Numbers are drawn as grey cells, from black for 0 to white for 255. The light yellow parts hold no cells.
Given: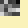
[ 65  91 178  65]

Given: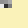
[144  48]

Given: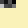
[68 76]

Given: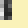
[181  45  59]

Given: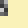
[ 88 121]

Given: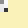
[142 246]
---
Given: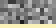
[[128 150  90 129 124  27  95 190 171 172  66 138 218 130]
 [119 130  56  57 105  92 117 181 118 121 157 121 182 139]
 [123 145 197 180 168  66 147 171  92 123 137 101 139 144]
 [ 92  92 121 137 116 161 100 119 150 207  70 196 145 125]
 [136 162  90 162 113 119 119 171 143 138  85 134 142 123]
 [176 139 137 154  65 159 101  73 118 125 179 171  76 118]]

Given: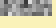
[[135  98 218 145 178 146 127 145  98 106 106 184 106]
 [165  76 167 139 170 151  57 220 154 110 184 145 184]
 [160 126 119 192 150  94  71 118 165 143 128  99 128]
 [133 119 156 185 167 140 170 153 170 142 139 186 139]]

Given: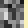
[[107  42  41 144  80 163]
 [ 70 173 139  94 140  23]
 [ 83  66  22 136  82  80]
 [176 187  60  57 102 137]
 [149 218 113  51 128  95]
 [149 218 112  52 128  97]
 [ 93  48 151 151 123 210]]

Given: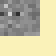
[[133 110 136 133 124 125 152 148 150 156]
 [115 125 154 125 118 145 131 134 127 139]
 [134 195 124 133 144 129 149 113 113 146]
 [130 132 151 124 124 127 147 148 122 127]
 [ 68 112 208  97  47 168 144 116 108 110]
 [146 136 131 119 124 135 144 135 109 134]
 [130 136 163 141 127 143 145 143 143 128]
 [165 145 105 138 162 142 133 143 125 123]
 [139 125 142 124 123 131 126 140 125 134]]

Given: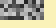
[[112  89  53  58  60  48 198 146  54 170  99]
 [156 159 187  72 198 195  35 134  50 198 102]
 [ 57 196  67  87  77  45 175 115  87 143  55]
 [181  73 174 146 107 130 188 188 135  38 184]
 [177 203 181 202  86 180 174  68 180 157 117]]

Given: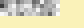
[[247 233 164 223 161 125 208 192 213 186 152 175 101 188 250]
 [116 150 174 192 119 155 182 189 107 128 237 149 169 205 214]
 [ 60 139 207 243 174 204 236 230 141 183 123 169 183 167 251]
 [179 182 213 220 178 214 185 210 185 242 173 175 159 198 215]]

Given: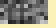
[[177 194  38  45  78  31  68  65  87 138 195 181]
 [ 65  46 120  76  43  72  90 127 144  95  61 124]
 [ 99 123  81  69 161  87 180  59 102  94 118 124]
 [169  94  72  98  96  70  82 107 132 144 127 133]
 [ 47 135  78 111 137  82 149 139 131  97  64 118]
 [106 132  72 102 109  61 110  45  98 141 157  55]]

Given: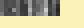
[[123  73  77  78 104  63  58 155  84 130 139 177  58  90  47]
 [100  73  82  78 107  59  94 155  84 115 110 158  58 115  74]
 [101  75  82  78 102  59  58 155  84  99 121 158  66  99  46]
 [100  80  62 144 102  59  58 180  96  99 126 204  71  90  37]]
